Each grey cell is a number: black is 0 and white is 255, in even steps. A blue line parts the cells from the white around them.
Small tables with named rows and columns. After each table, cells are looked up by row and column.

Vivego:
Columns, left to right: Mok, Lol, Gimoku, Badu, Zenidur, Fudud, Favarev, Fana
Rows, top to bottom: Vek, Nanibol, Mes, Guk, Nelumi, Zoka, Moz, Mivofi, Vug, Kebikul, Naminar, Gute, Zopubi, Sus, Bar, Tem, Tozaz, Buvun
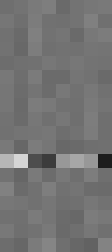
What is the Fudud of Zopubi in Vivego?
111
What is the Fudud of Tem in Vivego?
104
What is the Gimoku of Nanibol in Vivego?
124
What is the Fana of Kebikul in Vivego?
111
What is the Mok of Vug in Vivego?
114
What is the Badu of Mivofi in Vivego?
121
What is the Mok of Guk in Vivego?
114
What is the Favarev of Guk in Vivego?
117
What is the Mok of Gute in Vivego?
182
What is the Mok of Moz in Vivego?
118
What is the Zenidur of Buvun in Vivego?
111
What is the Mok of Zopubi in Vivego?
114
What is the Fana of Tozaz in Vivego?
112
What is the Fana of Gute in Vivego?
29
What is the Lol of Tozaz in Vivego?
111
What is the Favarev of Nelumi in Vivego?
115

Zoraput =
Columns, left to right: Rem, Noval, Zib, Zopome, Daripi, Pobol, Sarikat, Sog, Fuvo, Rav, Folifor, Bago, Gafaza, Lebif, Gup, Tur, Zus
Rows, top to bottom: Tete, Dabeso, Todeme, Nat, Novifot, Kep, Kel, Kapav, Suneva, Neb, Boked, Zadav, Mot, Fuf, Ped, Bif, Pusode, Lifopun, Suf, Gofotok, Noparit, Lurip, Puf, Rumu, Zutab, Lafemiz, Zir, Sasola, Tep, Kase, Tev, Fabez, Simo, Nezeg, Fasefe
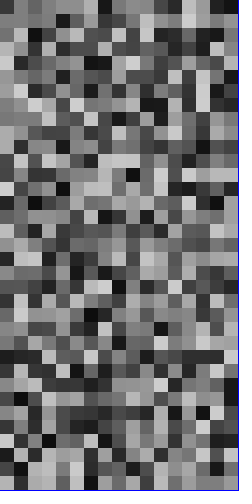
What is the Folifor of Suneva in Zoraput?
157
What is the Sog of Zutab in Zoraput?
136
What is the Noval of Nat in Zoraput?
144
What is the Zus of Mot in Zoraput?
184
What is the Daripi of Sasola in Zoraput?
54
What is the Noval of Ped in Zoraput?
105
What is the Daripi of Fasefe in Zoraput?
95
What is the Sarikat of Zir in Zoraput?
102
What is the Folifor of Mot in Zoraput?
107
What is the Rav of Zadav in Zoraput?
195
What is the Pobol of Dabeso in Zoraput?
94

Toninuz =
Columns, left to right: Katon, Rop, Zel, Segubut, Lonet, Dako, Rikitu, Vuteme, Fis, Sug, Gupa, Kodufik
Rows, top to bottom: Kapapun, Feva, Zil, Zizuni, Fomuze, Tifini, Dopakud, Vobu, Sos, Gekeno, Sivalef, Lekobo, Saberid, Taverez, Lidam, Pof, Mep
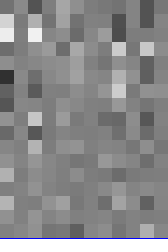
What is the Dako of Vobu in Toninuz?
136
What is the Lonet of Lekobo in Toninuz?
128
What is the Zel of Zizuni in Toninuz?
143
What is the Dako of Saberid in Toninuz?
140
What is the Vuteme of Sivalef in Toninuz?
133
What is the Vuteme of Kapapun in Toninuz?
120
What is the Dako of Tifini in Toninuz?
161
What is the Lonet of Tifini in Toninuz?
144
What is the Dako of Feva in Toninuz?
114
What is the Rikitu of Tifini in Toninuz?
137
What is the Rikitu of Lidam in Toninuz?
129
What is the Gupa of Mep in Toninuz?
175
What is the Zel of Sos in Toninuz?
198
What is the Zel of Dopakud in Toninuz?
90
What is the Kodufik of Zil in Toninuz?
129
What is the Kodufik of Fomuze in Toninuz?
128
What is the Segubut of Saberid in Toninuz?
134
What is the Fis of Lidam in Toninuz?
163
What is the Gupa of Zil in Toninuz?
125

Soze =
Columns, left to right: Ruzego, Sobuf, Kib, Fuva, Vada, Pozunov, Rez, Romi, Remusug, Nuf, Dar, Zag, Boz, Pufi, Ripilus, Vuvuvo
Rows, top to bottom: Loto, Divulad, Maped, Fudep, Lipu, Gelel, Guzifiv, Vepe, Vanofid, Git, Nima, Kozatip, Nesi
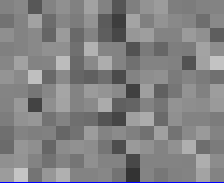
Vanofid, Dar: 172
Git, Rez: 156
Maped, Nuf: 151
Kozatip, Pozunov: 117
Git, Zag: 160
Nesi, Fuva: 151
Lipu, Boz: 129
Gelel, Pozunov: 102
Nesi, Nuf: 51
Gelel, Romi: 111
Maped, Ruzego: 143
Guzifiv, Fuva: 135
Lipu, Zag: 131
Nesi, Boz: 129
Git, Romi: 131
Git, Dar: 113
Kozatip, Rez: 144
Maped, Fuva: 101
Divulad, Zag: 147
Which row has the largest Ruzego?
Nesi

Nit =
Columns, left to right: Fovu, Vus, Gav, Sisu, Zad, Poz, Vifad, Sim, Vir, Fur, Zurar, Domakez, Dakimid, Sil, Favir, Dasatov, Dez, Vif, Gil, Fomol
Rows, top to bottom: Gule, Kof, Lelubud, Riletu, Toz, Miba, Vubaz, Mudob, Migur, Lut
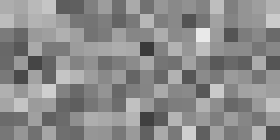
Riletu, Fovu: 104
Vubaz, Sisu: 207
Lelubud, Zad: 176
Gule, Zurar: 113
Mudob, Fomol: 195
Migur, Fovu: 107
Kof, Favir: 117
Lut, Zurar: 97
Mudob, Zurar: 153
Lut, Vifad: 150
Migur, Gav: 160
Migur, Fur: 181
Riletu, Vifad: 162
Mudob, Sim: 133
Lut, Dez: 120
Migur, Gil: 117
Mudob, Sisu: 159
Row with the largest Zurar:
Kof

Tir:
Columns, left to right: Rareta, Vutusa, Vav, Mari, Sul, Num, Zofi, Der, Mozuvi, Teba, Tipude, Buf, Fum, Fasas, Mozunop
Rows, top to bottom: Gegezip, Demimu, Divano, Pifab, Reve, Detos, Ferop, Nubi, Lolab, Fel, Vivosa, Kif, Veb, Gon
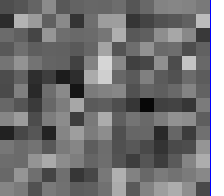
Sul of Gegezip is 88
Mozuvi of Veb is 176
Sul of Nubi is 125
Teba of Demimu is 53
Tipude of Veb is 104
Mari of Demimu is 96
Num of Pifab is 89
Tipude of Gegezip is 104
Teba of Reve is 64
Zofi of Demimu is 111
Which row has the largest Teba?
Veb

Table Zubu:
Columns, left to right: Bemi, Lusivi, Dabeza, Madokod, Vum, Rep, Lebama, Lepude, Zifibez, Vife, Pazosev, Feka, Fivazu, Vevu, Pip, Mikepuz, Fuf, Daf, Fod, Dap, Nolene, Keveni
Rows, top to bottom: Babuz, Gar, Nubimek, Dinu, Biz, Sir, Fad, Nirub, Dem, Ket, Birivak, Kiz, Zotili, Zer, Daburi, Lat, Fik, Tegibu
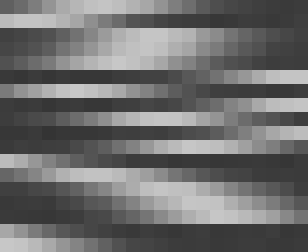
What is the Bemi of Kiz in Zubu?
187
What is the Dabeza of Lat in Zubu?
56
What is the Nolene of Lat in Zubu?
136
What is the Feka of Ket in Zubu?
62
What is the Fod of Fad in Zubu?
61
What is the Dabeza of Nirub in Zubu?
59
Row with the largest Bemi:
Tegibu

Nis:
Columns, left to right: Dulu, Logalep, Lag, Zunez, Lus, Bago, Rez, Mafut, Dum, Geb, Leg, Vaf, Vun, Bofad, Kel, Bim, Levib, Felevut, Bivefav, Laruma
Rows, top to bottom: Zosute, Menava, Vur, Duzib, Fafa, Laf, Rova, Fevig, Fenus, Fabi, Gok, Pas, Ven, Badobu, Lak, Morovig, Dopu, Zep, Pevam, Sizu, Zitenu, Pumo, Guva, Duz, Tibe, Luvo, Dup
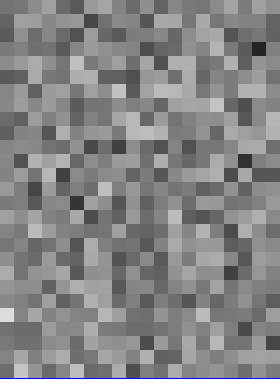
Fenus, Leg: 103
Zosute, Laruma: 144
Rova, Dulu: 134
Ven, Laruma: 86
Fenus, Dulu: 108
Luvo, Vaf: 96
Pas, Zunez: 160
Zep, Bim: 152
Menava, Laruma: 100
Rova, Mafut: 142
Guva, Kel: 187
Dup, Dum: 172

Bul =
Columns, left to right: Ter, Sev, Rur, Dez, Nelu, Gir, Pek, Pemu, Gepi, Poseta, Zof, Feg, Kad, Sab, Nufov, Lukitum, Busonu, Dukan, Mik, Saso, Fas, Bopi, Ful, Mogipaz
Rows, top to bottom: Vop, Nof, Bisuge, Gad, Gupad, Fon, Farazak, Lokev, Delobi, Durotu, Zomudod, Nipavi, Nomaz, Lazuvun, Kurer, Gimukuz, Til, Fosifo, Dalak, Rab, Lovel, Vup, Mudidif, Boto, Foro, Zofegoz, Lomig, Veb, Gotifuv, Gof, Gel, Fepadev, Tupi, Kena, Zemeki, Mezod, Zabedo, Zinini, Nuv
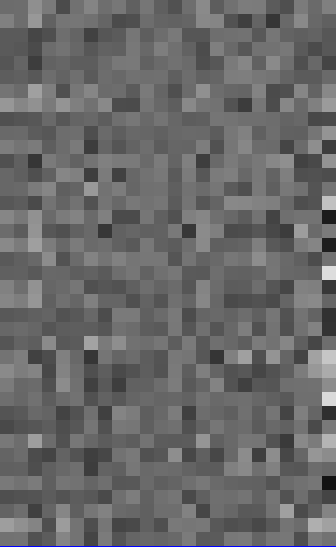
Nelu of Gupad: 102
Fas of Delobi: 100
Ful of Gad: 75
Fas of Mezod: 82
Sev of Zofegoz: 126
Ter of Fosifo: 137
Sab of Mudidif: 76
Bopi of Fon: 91
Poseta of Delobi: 119
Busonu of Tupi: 104

